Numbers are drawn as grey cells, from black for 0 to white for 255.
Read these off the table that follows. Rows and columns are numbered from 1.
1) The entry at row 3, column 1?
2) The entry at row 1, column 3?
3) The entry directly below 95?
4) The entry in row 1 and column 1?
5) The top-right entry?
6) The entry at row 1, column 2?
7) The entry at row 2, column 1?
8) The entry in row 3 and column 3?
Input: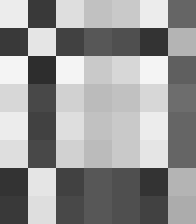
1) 244
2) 222
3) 109
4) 236
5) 101
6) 57
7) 57
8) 244
